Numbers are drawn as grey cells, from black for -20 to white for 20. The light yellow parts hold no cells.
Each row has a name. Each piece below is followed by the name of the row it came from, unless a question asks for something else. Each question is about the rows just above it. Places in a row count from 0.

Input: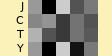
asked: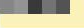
C
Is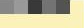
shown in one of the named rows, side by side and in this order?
no
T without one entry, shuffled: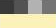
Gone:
[-6]

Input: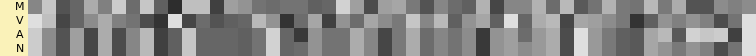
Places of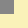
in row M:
0 29 34 35
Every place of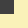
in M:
13
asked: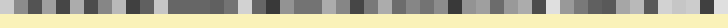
A
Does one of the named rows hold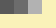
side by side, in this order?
no
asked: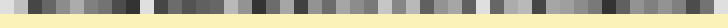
V
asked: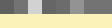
N

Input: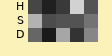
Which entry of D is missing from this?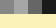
[-12]
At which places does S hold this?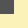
2 3
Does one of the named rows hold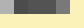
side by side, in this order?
no
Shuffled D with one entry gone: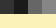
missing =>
[6]
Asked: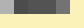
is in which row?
S
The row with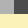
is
S

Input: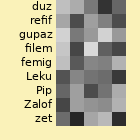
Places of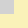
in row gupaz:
0 3
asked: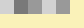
gupaz
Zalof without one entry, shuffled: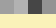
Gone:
[2]
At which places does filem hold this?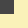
1 4

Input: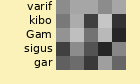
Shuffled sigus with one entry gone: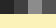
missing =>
[1]
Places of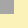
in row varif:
1 2 4
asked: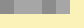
varif

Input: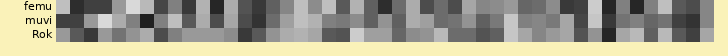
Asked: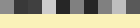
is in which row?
femu
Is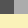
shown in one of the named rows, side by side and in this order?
no
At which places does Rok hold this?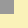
0 3 9 10 11 35
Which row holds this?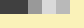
femu
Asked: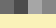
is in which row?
femu

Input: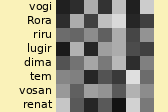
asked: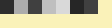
Rora
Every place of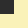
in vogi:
1
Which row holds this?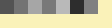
dima
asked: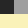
lugir
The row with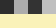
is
vogi

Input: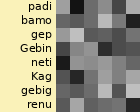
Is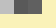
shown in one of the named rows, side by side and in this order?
yes
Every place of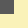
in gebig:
1

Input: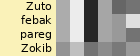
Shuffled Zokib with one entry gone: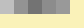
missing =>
[-1]
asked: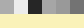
pareg
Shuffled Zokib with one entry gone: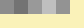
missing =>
[-1]
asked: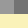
pareg
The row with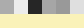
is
febak
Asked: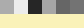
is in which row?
Zuto

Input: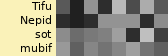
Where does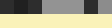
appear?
Nepid
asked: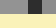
Nepid
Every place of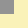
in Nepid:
3 4 5
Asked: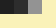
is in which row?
Nepid

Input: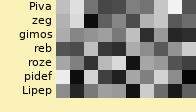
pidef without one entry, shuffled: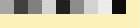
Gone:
[-19]
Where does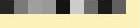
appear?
Lipep
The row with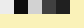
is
pidef
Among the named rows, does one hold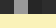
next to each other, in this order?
yes
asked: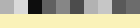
zeg

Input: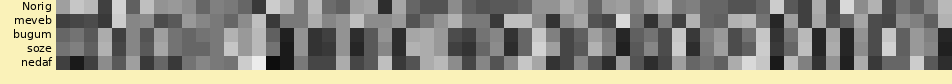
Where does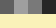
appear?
bugum
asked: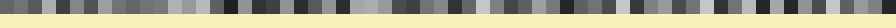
bugum
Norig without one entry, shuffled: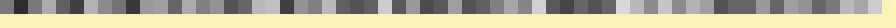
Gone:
[-3]

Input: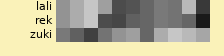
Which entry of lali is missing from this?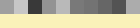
[-8]
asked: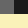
rek
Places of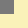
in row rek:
7
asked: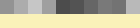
lali
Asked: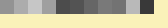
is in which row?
lali
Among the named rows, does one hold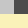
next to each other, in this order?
yes
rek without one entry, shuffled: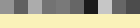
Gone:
[-9]

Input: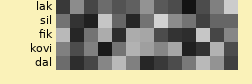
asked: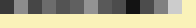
lak
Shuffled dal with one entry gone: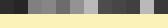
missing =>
[-1]
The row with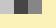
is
fik
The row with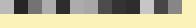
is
fik
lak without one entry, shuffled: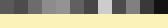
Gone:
[-7]

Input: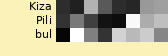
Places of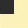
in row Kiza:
0 4
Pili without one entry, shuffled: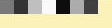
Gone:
[-17]
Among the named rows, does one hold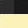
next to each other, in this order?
no
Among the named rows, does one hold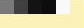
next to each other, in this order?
yes
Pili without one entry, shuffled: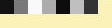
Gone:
[-10]
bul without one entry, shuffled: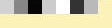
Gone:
[0]

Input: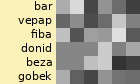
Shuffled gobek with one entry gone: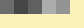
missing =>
[-2]
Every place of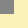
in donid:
0 1 2
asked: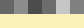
vepap
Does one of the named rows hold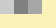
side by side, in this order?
yes
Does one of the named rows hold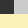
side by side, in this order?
no

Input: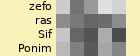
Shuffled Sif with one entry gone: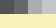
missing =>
[-8]
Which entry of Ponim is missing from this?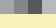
[0]
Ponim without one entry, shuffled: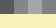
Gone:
[9]
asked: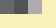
Sif
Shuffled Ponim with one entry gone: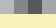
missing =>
[0]
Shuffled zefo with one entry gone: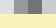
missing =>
[13]

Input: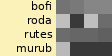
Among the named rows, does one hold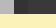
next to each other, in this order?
no
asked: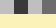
roda
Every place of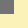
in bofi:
0
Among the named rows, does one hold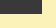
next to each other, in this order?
yes
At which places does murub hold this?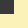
1 2 3

